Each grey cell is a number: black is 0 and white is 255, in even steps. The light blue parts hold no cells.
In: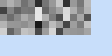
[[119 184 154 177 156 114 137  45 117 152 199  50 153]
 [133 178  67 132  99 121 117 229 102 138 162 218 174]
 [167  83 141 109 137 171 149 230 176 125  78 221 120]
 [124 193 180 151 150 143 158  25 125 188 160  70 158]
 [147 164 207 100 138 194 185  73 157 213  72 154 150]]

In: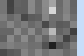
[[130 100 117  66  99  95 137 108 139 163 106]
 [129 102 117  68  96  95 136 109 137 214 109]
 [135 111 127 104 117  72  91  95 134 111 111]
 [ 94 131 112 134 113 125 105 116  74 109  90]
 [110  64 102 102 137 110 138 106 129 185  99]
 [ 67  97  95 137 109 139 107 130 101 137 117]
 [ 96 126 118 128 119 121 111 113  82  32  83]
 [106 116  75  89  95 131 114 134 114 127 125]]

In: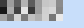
[[202 139  59 157  95 180  92 156 198]
 [215 134  23 172  66 228  56 158 208]
 [119 233 163 114 212 124 193 177 210]]

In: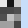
[[ 21 204 231]
 [ 72  80  70]
 [192 147  80]
 [161  71 160]]

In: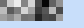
[[ 98 146 112 206 237 133 213  75   6]
 [185  74 188  92 126 213 163  60  86]
 [ 70 156 160 140 172 114 119  36  75]]

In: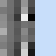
[[149  80 149 112  83]
 [166  64 121 111  77]
 [236   4 140 107  55]
 [115 108 144 114  93]
 [136  93 173 114  88]
 [125 102 134 113  92]
 [186  45 125 109  70]
 [210  23 156 106  60]]

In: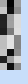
[[  3 156 167]
 [ 14 140 198]
 [158 218  33]
 [160 218  34]
 [123 221  29]
 [224 133 190]
 [225 132 190]
 [ 15 141 197]
 [160 218  34]
 [ 15 140 197]]

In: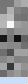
[[158 172 117 118]
 [130 120 119 176]
 [118 114 179 188]
 [160 150 183 248]
 [145 146 147 125]
 [ 17  98  23 118]
 [138 112 141 136]
 [161 162 111  78]
 [129 132 136 150]
 [170 147 166  57]
 [154 134 107 140]]
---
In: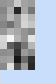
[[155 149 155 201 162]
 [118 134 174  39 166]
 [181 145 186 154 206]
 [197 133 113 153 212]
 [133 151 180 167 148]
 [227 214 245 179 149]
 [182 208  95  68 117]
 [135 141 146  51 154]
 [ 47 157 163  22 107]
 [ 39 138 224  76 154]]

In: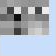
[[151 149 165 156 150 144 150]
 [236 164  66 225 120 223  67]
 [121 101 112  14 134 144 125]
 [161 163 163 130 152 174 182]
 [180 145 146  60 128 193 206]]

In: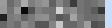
[[127 155 107 127 170 126 140 150  97 134 109  61 116 107 114]
 [ 55 151 116 151  10  83 128 117 115 210 132 142 115 107  91]
 [115  33 122 130 101 122 141 145 115  87  98 164 122 108 108]
 [ 90 103 122 109 139 124  86  87 132 198 105 103 120 157  80]]

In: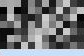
[[ 40 162 169 163  20 133  57 166  25 135 200  64]
 [194   4 173   3  16 145 112  20  55 199  52 141]
 [  7  36 199 110  42  28  67 204 143  66 118 196]
 [ 24 117  92 169  39 158  70 193 123 179  21  78]
 [ 56  13  12  71  54 163 186 168 191  36 202 106]
 [ 44  15 176 152  80 178 211 104  33 142  91  42]
 [ 70  25  99  32 195  60 202 143  64  31  58 118]]

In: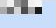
[[244 216 239 148 111 239]
 [ 26 170 107 212  76 165]]

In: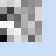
[[154 216 202 222 130 144]
 [216 141  63 176 164 149]
 [214  42 132 106 179 137]
 [142 251 252 120 173 203]
 [151  97 228 240 156 185]
 [189   9 167 221 196  98]]

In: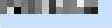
[[134 120  98 139 118  92 124 190  59 207 123 129 238 138]
 [ 31 113 214   2 126  90 121 196  52 134 121 130 133  55]]

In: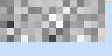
[[144 133 144 190 144 195 203 195 199 206 133 196 129 178 191]
 [143 171 127 208 204 132 138 192 145 176 238 145 211 196 184]
 [170 155 152 186 132 186 183 147 253 213 144 181 146 155 146]
 [160 121  63 190 165 183 170 211 147 251 118 164 156 210 193]
 [215 177 219 143 186 184 195 137 186 108 146 200 191 152 136]
 [208 160 107 167 237 171 198 136  68 178 145 177 241 209 150]]

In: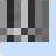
[[100 151  43 119 188  47 120]
 [100 150  44 118 187  49 119]
 [ 99 147  39 108 188  48 118]
 [100 151  44 120 188  48 120]
 [110 111 170 198  67 134  91]
 [100 150  44 119 186  49 118]]
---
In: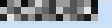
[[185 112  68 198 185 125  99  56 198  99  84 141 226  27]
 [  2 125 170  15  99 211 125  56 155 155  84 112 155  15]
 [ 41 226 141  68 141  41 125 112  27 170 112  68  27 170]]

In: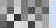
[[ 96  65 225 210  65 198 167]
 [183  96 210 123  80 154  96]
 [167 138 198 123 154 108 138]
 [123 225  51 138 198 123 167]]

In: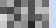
[[ 82  70 124 188  82 188 188]
 [200  97 156 140  39 172 109]
 [215 156  70 156  82  97 140]
 [140 172  70 124  82 172 109]]

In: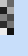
[[236  18]
 [129  74]
 [195 104]
 [ 45 116]
 [ 31 168]]

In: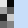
[[232   8]
 [161  89]
 [102 131]
 [ 35 203]]

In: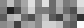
[[122  33  79 153 208 122 122 107 166 107  79 192]
 [138 153  65 153 166 138 208 208 192 107  91 249]
 [ 91 178 192 107  79 138 192  91  65 153 107  49]
 [138 192 122 166 223 138 223 107 178 122 138 223]]

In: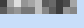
[[ 92 134 149 118 118 191 134  92  61 149 134]
 [ 61 165 221 149 165 191  92 104  61  76 165]]

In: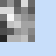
[[ 77  89 148 163 134]
 [105 148  89 219 105]
 [ 36 177 177 192 120]
 [ 65 192 205 163 163]
 [219 219 105 134  89]
 [120 247 177 148 134]]

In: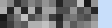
[[177  37 163  37 177  50 163 163  77  77 147  77 107  37]
 [ 37  62 107  91 177 177 193 163  50 147  91 120 132 163]
 [ 24  77 120 193  77 107 147  62  37 107 120  91  77 132]
 [163 132  50  91 132 107 147 120  37  91  91 193  24 147]]
